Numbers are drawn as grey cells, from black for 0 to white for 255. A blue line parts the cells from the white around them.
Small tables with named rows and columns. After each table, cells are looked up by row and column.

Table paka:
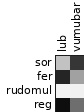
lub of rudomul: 243
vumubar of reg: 110
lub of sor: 194
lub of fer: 37
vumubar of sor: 54
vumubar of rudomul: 241
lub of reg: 14
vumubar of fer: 161

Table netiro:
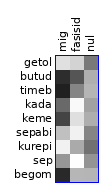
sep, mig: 150
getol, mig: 224
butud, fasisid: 85
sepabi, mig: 192
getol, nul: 121
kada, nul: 162
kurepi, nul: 113
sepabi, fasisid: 241
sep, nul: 148
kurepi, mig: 241
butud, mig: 45

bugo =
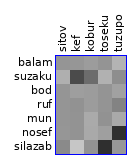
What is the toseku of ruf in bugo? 148
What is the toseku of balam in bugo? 148
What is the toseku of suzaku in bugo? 177
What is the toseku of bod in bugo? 148
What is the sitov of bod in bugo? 149
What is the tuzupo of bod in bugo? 161
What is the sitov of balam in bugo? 149
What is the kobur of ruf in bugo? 156
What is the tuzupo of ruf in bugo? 131
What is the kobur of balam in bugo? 156
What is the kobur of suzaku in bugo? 108
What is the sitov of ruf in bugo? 149
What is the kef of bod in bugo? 158
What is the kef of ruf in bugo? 146
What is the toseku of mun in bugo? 146
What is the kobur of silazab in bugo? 147
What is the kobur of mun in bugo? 170
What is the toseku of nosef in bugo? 159
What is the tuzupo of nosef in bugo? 47
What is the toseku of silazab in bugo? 47

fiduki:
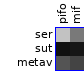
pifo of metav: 84
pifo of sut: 17
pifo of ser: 194
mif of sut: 22
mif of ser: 121
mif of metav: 68

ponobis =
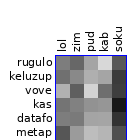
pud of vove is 211
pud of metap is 189
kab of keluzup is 165
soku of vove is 62
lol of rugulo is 125
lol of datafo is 125
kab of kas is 150
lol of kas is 116
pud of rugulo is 164
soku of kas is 24
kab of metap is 181
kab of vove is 110
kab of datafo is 165
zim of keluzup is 137
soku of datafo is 50
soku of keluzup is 59
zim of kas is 129

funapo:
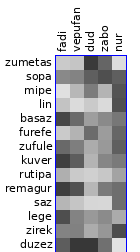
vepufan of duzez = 55
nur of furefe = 102
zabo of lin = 218
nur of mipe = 84
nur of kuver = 122
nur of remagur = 110
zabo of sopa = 79
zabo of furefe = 156
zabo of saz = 215
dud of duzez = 55
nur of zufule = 95
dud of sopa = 95
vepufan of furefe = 179
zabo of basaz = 138
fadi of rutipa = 175
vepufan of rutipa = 202
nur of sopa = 95
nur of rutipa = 163
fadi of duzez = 93

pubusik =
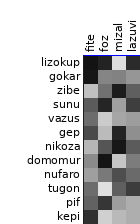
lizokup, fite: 19
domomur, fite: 139
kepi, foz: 208
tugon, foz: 223
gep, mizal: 35
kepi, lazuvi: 174
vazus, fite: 108
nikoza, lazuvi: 91
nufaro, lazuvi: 106
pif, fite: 98
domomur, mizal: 197
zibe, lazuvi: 95

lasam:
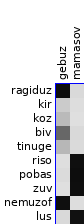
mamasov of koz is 223
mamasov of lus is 17
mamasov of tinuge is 218
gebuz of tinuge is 183
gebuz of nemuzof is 15
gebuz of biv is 103

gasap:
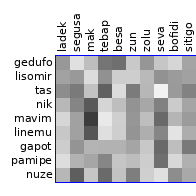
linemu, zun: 148
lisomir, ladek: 162
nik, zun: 147
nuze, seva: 224
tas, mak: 194
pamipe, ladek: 221
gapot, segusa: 148
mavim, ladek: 214
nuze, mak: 198
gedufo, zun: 201
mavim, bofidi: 181
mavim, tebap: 233
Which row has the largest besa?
tas

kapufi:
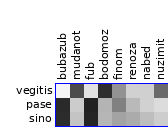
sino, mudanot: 196
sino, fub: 36
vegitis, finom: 147
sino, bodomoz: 182
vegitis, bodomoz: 46
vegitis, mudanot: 75
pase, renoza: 185
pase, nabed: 209
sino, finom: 163
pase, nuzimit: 220
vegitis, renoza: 209
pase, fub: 33
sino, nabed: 190

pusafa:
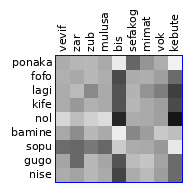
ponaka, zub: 184
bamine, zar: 141
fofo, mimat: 174
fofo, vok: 159
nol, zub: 208
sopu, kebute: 232

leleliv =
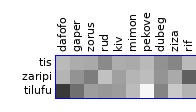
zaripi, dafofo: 180
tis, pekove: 185
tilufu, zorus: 157
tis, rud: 138
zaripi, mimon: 181
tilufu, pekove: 247
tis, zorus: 169
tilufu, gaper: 111
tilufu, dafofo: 57
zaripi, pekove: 189

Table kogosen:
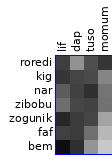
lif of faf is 64
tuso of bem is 148
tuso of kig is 74
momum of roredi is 54
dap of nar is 65
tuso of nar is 47
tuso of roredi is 78
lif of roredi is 63
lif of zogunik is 39
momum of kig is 133
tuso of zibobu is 66
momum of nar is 116
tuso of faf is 111
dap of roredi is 146
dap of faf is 59
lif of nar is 92
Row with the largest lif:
zibobu

